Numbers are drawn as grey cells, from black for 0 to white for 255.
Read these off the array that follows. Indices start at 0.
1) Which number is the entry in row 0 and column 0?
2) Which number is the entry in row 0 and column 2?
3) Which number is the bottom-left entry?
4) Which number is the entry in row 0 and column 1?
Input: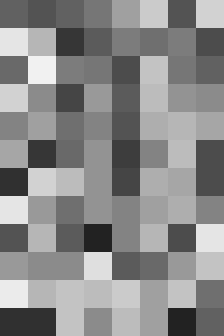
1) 97
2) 97
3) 48
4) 83

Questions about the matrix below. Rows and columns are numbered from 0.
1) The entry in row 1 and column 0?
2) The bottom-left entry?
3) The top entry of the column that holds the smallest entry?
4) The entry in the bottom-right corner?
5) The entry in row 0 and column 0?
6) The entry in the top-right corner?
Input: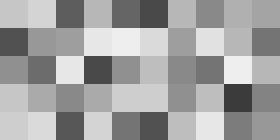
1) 81
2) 206
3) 176
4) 152
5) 198
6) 164

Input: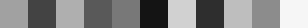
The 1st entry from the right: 246
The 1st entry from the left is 161
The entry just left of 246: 140

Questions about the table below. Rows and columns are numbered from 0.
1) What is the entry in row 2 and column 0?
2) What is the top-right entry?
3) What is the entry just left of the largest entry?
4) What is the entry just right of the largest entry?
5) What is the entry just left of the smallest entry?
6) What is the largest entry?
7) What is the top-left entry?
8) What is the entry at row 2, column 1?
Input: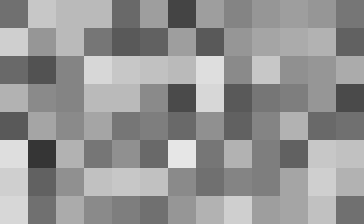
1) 105
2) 118
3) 105
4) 118
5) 222
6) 230
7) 112
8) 82

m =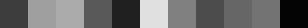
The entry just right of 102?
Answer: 115
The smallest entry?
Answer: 4
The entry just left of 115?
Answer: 102

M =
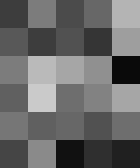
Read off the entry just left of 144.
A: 166
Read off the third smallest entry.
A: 32
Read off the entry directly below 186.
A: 202
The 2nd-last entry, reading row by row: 47
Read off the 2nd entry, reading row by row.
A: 124
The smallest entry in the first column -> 61
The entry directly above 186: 61
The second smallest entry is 17
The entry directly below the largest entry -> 96

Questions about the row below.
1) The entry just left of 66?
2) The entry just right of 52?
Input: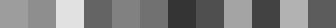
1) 164
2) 79

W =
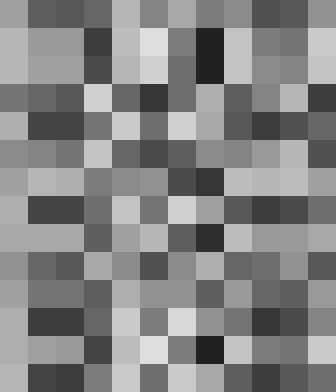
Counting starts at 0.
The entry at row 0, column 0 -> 160
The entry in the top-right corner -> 145
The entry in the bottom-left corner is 182
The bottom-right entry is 110
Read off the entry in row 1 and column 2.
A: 153
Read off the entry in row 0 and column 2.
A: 88
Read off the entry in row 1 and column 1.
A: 153
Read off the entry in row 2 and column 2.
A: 160
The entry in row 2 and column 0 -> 182

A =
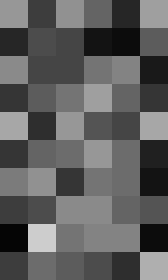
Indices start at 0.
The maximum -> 205
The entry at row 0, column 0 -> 151
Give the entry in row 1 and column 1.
76
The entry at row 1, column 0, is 38
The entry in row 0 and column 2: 145
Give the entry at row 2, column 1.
69
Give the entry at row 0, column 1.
61
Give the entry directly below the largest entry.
108
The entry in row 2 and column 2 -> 69
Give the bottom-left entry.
61
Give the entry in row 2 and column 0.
138
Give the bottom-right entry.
175
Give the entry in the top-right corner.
159
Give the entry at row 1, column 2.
69
